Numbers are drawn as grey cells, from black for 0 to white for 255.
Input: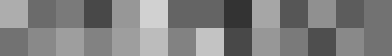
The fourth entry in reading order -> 72
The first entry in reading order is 173
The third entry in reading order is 122
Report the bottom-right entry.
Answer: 114
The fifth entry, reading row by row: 151
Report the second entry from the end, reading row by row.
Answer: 137
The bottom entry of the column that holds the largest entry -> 188
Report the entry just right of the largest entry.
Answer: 100

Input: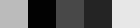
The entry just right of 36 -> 231
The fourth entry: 36
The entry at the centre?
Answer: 72

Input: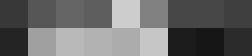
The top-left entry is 56
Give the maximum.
205
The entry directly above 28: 71
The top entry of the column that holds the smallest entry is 71
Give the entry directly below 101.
185

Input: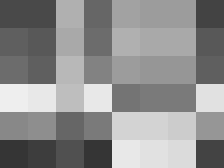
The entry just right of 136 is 142
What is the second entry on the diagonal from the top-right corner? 169
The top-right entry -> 67
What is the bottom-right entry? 67
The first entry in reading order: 73
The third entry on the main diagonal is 184
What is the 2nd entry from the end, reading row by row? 219
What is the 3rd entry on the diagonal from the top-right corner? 150
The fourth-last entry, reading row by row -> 232
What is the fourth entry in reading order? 102
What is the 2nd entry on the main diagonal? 88
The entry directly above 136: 238
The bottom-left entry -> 53

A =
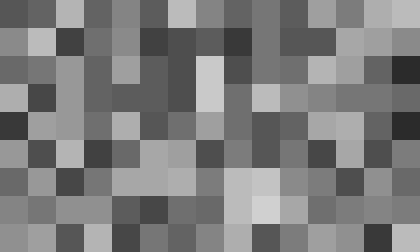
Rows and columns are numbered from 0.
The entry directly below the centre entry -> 78
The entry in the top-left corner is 86
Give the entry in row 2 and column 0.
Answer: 105
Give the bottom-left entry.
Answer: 144
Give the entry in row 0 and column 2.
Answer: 180
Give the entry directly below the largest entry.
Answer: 86
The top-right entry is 187
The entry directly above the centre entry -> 201
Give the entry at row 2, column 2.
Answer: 152
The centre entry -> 159
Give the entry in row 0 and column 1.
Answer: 99
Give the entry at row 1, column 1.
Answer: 187
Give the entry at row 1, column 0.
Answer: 138
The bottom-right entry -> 187
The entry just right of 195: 138
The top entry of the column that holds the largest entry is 118

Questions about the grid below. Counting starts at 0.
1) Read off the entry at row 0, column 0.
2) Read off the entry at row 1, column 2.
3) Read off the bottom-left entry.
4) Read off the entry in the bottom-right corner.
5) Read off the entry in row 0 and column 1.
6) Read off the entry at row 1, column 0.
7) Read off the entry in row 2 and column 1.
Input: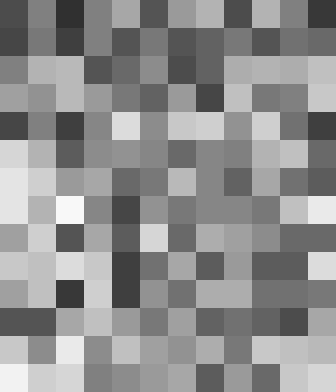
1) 76
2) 63
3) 242
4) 214
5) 128
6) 70
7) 179

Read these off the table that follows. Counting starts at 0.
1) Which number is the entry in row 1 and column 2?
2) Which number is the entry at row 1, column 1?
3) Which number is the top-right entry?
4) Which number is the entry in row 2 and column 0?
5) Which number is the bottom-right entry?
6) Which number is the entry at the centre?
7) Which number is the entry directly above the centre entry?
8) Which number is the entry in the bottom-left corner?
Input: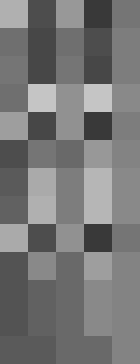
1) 111
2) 71
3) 117
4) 117
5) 131
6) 125
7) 105
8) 90

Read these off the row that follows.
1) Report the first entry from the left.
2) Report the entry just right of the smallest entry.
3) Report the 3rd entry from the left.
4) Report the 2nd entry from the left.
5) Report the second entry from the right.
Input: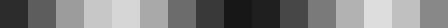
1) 44
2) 31
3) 156
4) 93
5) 192

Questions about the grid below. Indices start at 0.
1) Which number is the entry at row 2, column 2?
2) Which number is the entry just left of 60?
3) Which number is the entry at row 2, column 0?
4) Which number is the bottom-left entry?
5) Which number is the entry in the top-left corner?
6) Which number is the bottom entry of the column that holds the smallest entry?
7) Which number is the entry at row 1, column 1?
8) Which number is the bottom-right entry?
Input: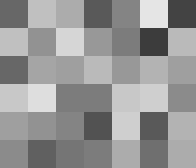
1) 159
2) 124
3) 103
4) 139
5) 103
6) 111
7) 146
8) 172

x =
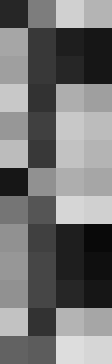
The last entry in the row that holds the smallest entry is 9
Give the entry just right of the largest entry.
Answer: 214
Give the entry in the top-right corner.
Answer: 180
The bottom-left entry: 98
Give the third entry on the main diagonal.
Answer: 38
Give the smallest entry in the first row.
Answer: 38
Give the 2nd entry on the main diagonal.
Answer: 56
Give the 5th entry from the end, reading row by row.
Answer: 166
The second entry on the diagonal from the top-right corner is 30
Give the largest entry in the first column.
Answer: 200
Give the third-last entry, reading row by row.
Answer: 92
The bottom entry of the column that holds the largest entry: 221
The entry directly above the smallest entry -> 208
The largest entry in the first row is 208

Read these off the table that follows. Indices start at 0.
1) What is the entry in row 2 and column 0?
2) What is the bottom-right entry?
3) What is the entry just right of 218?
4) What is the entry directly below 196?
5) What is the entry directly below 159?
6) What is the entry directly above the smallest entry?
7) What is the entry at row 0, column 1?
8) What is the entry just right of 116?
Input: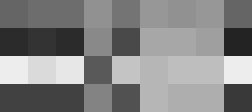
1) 237
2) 57
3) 231
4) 81
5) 190
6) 101
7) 109
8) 151

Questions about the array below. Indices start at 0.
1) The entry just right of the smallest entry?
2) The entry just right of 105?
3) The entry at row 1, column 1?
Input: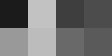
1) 194
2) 90
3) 188

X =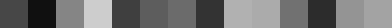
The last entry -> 163
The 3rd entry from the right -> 44
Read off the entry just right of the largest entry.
63
